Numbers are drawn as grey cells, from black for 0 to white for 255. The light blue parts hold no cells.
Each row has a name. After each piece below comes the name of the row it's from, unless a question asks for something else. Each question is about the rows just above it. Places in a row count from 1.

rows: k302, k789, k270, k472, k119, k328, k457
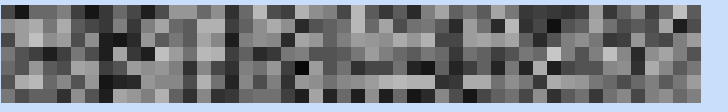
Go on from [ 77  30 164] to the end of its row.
[ 56  30 191 156 113 184 177  63  97  42  56 119 127  83  83  91 119 156
 127 105  91 119 105  56 113  97  63  83 119 105 199 127  83 127 191 135
  42 142 164 127  83]
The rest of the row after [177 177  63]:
[ 97 142 171 142  42  83  97 113 184 105 164  77 113 119  91  42 156 113
  42 184  49  71  16  83  97 164 113  77  91  77 164  30  77]

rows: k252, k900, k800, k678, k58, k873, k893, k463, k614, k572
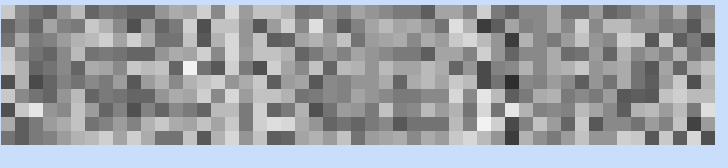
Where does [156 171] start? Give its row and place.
k614, 4
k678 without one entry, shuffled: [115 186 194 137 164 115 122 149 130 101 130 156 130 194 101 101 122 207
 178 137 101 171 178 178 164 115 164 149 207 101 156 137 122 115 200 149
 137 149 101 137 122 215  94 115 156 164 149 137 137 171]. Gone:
[108]
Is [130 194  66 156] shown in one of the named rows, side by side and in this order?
yes
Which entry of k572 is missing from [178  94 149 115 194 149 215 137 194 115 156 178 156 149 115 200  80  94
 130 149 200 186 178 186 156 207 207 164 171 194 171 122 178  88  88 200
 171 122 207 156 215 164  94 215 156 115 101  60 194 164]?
[143]

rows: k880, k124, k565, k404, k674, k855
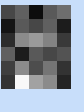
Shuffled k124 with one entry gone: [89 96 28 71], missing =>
[20]
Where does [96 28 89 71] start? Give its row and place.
k404, 1
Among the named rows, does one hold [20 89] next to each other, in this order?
yes
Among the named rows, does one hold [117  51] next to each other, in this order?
yes
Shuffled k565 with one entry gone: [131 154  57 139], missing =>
[44]
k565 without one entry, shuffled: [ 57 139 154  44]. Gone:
[131]

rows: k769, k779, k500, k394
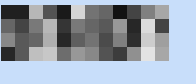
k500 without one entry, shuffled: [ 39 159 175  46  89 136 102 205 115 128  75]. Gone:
[95]
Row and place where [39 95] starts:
k500, 5

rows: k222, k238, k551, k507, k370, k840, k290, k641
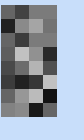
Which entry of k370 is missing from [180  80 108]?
[73]
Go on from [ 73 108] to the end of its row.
[180  80]
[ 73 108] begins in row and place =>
k370, 1
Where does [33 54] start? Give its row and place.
k840, 2
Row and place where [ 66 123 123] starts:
k222, 2
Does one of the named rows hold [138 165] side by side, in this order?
yes
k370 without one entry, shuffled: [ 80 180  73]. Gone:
[108]

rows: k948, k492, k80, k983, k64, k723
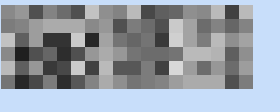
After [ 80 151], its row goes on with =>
[171 151 116 108 108 116 186 186 179  95 143]
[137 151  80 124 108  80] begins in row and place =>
k492, 7
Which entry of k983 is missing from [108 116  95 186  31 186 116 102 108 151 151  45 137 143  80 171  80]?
[179]
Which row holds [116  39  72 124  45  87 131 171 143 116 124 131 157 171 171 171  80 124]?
k723
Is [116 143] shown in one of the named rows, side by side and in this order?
no
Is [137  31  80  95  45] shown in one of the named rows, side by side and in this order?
no
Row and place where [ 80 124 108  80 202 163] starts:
k492, 9

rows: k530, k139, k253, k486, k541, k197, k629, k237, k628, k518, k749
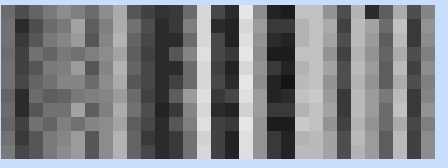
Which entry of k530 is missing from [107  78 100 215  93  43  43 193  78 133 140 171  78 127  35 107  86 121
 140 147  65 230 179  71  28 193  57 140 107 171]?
[51]
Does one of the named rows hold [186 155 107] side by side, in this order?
yes
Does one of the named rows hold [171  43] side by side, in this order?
no

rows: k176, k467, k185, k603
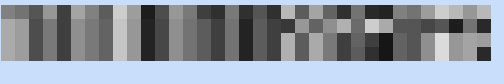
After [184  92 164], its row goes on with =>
[ 99  48 115  41  35 129 115 157 205 184 151 184]
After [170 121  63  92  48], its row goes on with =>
[ 22  99  85 143 219 151 164  41]
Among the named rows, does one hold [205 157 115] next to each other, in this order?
no
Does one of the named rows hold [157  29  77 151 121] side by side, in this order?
yes
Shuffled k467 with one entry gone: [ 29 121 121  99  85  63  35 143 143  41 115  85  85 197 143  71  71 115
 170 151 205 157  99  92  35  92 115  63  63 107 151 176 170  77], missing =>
[56]
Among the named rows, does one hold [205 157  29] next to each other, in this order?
yes

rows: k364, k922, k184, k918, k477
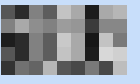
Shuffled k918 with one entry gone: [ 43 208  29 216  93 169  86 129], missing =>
[195]
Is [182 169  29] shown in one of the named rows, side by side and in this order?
no
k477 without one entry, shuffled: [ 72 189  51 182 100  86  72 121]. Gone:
[113]
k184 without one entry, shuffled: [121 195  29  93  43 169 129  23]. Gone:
[201]
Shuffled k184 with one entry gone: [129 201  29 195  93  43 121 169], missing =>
[23]

